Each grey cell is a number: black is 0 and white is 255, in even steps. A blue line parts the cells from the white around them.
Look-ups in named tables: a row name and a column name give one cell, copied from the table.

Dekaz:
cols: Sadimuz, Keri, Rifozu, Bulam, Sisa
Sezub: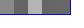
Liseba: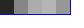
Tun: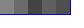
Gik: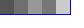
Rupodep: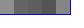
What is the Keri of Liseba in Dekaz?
134
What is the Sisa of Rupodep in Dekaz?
133
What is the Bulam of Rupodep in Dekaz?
84
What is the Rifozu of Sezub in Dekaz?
180
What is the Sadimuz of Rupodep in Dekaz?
143
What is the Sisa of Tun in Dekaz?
79
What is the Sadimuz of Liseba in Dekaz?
38
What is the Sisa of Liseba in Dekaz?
151
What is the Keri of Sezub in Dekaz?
101
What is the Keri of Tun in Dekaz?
107
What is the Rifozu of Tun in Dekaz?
67
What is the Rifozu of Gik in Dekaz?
152
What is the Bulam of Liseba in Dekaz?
181
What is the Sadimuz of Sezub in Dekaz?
137
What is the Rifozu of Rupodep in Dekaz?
94
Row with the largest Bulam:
Liseba

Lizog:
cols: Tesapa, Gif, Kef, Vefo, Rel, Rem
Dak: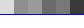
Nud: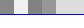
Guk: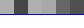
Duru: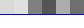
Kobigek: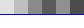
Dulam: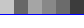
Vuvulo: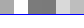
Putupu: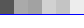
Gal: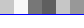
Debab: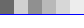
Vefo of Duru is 85
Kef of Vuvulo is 123
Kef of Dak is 154
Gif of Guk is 70
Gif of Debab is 208
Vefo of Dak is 107
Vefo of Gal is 95
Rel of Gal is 198
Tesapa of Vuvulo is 170
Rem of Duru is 111
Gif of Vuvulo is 254
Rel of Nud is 221
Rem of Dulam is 60
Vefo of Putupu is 209
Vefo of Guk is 169
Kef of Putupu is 162
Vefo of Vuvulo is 122
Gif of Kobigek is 191
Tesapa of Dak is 220
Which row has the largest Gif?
Vuvulo

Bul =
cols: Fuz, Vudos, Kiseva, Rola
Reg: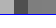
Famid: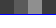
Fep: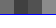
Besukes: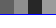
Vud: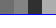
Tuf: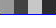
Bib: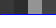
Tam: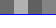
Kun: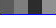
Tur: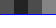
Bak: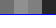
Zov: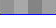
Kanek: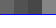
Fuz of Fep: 110
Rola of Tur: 133
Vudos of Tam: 177
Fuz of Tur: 81
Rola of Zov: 160
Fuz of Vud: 111
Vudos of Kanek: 82
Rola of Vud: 173
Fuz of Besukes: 97
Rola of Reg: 127
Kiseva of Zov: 132
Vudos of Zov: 168
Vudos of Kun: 126
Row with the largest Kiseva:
Tuf

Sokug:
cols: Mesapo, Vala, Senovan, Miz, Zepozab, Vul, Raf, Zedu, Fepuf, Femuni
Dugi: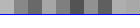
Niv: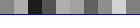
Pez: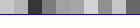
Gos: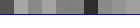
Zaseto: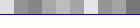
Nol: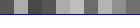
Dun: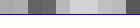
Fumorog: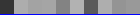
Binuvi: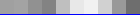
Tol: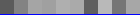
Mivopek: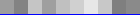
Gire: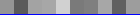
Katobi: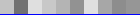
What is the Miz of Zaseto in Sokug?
168
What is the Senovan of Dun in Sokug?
98
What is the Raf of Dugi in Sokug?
145
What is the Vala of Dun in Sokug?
174
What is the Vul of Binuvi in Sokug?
232
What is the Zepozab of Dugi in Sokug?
127
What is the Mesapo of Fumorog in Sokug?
53
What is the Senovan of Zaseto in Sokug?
133
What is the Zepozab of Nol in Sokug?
172
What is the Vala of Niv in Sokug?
174
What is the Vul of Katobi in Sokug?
146
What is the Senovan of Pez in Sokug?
54
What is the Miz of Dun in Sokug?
103
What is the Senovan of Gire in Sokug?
163
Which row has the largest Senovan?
Katobi

